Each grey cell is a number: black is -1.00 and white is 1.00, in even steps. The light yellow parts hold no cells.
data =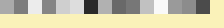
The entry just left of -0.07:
-0.18
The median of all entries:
0.21
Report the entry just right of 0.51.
0.95
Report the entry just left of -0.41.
0.10
